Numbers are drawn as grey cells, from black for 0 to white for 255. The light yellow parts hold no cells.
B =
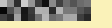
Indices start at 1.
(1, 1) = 194
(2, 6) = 178
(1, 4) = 204
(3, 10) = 166
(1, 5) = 149
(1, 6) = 60
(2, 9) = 179
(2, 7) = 175
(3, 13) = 40
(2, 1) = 6
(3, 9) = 121
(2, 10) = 121

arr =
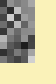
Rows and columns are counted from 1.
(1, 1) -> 57
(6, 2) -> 117
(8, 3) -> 122
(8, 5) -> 163
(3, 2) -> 205
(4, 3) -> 186
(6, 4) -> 145
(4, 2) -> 63
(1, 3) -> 123
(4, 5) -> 151
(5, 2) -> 143
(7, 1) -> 156
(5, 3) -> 106
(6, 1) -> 183

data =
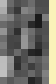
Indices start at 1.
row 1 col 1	185
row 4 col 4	96
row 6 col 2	70
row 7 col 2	70
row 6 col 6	64
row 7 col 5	106
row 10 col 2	142
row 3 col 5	101
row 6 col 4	149
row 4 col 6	26
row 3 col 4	101
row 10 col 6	83
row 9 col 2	147
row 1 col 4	89
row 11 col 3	80
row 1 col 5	108
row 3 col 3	88
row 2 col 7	80

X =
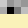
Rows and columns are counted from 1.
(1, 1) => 202
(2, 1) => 169
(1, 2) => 149

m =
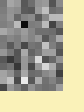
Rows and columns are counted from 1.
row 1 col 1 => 119
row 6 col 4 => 149
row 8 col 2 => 121
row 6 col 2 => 135
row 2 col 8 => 109
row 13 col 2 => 149
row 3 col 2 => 150
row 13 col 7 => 110
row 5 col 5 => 134
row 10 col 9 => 98
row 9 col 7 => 80
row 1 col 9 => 138
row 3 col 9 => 186
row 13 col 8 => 115
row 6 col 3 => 126
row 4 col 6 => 128
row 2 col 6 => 154
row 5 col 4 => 156
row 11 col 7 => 137
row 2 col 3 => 140
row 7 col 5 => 117
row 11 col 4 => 167
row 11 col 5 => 107
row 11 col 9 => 65
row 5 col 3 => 139
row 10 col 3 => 55
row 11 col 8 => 149
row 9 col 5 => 122
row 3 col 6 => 90
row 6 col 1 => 121
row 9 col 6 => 217
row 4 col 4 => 11
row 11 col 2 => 144
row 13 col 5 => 144
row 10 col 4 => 151
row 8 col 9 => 84
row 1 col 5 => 110

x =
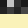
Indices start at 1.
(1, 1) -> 25
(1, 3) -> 48
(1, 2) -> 195
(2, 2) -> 60

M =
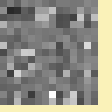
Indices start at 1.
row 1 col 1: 104
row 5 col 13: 125
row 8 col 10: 98
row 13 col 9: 130
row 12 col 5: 110
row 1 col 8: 106
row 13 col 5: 119
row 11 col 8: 133
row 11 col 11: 105
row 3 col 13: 97
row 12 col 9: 123
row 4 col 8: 127
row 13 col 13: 137
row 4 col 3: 140
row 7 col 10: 133
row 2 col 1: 141
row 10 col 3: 96
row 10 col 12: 132
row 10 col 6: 143
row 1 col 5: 121
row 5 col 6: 123
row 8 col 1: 75
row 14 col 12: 89
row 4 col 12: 154
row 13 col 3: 103
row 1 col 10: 122
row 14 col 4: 120
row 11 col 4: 149
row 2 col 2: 41
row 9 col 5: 87
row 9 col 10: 94
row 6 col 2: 103
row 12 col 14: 127
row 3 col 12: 198
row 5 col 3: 105
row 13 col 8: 109
